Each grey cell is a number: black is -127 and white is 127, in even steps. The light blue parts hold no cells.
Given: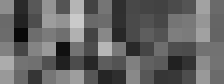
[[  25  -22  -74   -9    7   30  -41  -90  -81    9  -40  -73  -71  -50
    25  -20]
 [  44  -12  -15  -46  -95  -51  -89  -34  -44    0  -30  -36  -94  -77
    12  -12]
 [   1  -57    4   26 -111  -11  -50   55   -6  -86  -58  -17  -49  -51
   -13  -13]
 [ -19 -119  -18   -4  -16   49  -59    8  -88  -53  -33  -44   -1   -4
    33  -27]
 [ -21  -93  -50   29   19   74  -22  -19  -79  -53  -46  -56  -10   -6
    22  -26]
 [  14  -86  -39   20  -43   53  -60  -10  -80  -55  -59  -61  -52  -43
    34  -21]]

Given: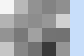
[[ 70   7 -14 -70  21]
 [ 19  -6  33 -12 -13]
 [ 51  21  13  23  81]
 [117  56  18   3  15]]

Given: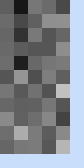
[[ -25   -7   -4  -40   53]
 [ -17   44   -4  -35    9]
 [  10  -30  -17    7  -60]
 [ -24  -31  -30   -8  -42]
 [  -9  -38  -14  -44   64]
 [ -42   21  -48   -1  -32]
 [ -18  -97  -23   -9   -5]
 [ -22  -35  -41  -41   13]
 [ -25  -77   -6  -42  -25]
 [ -20  -54  -31   15   16]
 [ -32 -104   -8  -20  -54]]

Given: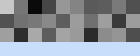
[[  31  -82   41  -34   36   26  -84   12   21  -49]
 [ -46  -14   -7    9  -33   28  -15   30  -69   28]
 [  71   -9 -117  -57   23    4  -37  -34   -5  -47]]

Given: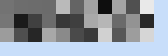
[[  28  -48  -89   40   10  -53  -69   81  -40   29   86]
 [  -9 -101  -63  -19  -72  -64   41   54  -21   19  -87]
 [ -12  -18  -19  -20   58  -27   34 -113   36  -47  105]]

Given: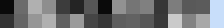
[[ -76  -26   22   48  -31   26  -58  -73  -33  -29  -40  -70   74    3
    40]
 [-117  -20   48   14  -67  -91  -41 -117   18  -10    0  -73   -2  -38
   -36]]

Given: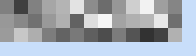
[[ 27  71  46  -2 -28  -6 -32 -50  -3 -43 -77 -61  49]
 [ 24   8 -14  25  48 -29  94 118  35  48  55 104 -16]
 [  0 -64   1  38  52  99  12 -19  23  79 114  31   5]]
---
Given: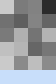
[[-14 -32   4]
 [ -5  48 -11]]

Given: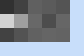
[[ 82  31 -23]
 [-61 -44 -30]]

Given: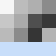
[[ 71  42 -48]
 [ 58  11 -74]]

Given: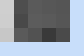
[[ 78 -54 -35]
 [ 71 -37 -45]]

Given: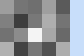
[[  0 -66  -7]
 [-13  12 116]]

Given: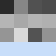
[[ 53  40  52]
 [ 21  89 -44]]

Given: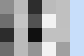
[[ -17   69  -45]
 [ -83   58 -111]]
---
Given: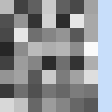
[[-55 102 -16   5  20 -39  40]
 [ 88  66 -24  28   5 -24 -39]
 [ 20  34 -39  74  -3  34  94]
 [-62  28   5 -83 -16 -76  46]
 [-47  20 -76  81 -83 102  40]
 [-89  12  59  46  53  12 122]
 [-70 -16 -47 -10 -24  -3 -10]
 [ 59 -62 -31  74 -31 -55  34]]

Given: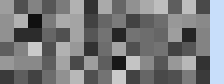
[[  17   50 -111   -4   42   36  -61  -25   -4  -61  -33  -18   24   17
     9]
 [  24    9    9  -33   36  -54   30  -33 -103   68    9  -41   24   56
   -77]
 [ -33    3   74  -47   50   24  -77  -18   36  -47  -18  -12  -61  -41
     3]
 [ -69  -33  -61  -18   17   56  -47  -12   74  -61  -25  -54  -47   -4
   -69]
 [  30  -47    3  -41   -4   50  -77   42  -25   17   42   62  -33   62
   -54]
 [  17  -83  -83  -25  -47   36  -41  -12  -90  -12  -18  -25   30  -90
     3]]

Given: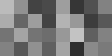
[[-11  36 -11 -18  24  67 -31   2]
 [ 59  17 -60 -53  30 -73 -46   2]
 [ 44 -25  30 -60  51  24 -66 -39]
 [  2 -39  17 -31  36 -81  10  -5]]

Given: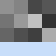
[[-11  25  65 -77]
 [ 17   4 -56 -41]
 [-26 -48 -64  43]]

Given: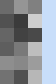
[[-20  21   0]
 [ 14   8  28]
 [-33  -6  62]
 [-13 -46  55]
 [-26 -61 -54]
 [-46 -68  78]]

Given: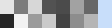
[[-89 114  27  74 -60  13  53]
 [100  -3  87 -45 -52  34 -24]]
